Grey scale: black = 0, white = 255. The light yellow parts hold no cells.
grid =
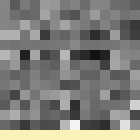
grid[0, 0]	133
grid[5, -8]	182
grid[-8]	[182, 157, 32, 165, 65, 83, 182, 56, 41, 18, 34, 161, 133, 131]
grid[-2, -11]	145
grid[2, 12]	78
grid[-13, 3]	106
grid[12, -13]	88
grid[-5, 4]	124
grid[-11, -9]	138
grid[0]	[133, 90, 121, 106, 154, 151, 121, 130, 109, 133, 132, 109, 106, 93]
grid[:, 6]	[121, 95, 164, 99, 120, 182, 153, 146, 76, 167, 174, 93, 183]
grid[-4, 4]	147
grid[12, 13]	148
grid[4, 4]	117
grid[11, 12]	159
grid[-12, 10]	122
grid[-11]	[132, 130, 168, 132, 104, 138, 164, 133, 122, 106, 130, 112, 78, 57]
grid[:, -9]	[151, 134, 138, 110, 119, 83, 95, 112, 116, 153, 73, 104, 76]
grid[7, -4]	124
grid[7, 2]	106
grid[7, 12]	93
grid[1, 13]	120
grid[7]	[115, 98, 106, 127, 107, 112, 146, 134, 98, 98, 124, 89, 93, 159]
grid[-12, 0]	131
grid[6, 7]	101
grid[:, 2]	[121, 101, 168, 118, 118, 32, 83, 106, 106, 149, 85, 128, 57]
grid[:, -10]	[154, 164, 104, 58, 117, 65, 104, 107, 124, 147, 93, 96, 75]
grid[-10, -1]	62
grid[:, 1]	[90, 110, 130, 176, 115, 157, 152, 98, 129, 69, 136, 173, 88]
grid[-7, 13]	106
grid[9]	[101, 69, 149, 117, 147, 153, 167, 130, 118, 108, 161, 71, 88, 115]

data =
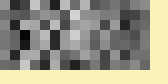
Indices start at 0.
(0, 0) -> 149
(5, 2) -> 167
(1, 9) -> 140
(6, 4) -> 42
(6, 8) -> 84
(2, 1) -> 35
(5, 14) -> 113
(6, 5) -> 172
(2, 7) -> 152
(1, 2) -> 86
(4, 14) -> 122
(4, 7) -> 170
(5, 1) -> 38
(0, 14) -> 138
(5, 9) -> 135
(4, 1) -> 102
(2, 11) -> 154
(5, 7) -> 116
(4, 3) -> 137
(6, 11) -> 124
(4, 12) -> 104
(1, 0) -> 110
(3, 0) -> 120
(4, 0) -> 118
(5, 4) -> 68
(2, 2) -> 174
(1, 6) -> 86
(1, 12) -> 64
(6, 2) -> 199
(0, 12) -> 92
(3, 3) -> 141

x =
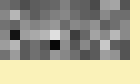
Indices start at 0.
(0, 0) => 114
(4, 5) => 7
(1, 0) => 135
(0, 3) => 93
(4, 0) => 157
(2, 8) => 127
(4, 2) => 91
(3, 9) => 163
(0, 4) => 98
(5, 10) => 158
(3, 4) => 181
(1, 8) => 95
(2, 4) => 140
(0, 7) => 98
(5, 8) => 79
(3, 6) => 157
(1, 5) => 127
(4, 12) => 84
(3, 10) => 137
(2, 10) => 95
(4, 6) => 142
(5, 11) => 147
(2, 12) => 137
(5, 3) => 112
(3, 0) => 135

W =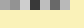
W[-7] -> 166
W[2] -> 206
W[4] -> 190

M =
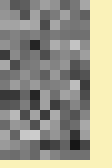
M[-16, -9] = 141
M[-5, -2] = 83
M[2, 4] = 75
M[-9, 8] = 83
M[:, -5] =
[159, 102, 75, 108, 111, 77, 145, 95, 122, 160, 161, 58, 175, 123, 52, 160]
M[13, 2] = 199
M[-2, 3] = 104
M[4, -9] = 146
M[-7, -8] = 56
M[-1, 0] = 113
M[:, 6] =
[98, 161, 123, 115, 147, 138, 149, 102, 133, 162, 96, 104, 93, 122, 98, 115]
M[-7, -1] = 76
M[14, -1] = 69
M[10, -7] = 125
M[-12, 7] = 195
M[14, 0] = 154
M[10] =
[84, 89, 125, 62, 161, 60, 96, 133, 98]
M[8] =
[121, 156, 129, 154, 122, 128, 133, 189, 59]
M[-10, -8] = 75
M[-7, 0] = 55
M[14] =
[154, 141, 128, 104, 52, 67, 98, 22, 69]
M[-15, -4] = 123
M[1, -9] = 149
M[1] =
[149, 141, 81, 162, 102, 123, 161, 115, 96]
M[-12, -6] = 36
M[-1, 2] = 124
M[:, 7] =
[119, 115, 118, 112, 195, 126, 83, 71, 189, 149, 133, 83, 109, 51, 22, 113]
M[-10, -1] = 109
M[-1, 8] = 113
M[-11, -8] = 138

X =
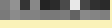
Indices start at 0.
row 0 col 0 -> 125
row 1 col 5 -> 121
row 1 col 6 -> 124
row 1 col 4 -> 122
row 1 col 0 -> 122
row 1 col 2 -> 129

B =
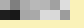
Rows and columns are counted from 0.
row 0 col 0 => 174
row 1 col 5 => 217
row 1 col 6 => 156
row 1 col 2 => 167

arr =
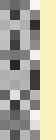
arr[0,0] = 125
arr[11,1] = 93
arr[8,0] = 181
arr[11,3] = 242
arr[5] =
[126, 116, 126, 240]
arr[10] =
[200, 59, 200, 116]
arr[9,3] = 183
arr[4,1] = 60
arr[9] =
[100, 222, 100, 183]
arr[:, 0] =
[125, 191, 175, 193, 190, 126, 194, 175, 181, 100, 200, 133, 119, 182]
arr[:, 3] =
[246, 132, 46, 118, 139, 240, 128, 54, 57, 183, 116, 242, 221, 136]
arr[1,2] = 191
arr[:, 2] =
[125, 191, 175, 193, 190, 126, 194, 175, 181, 100, 200, 133, 119, 182]
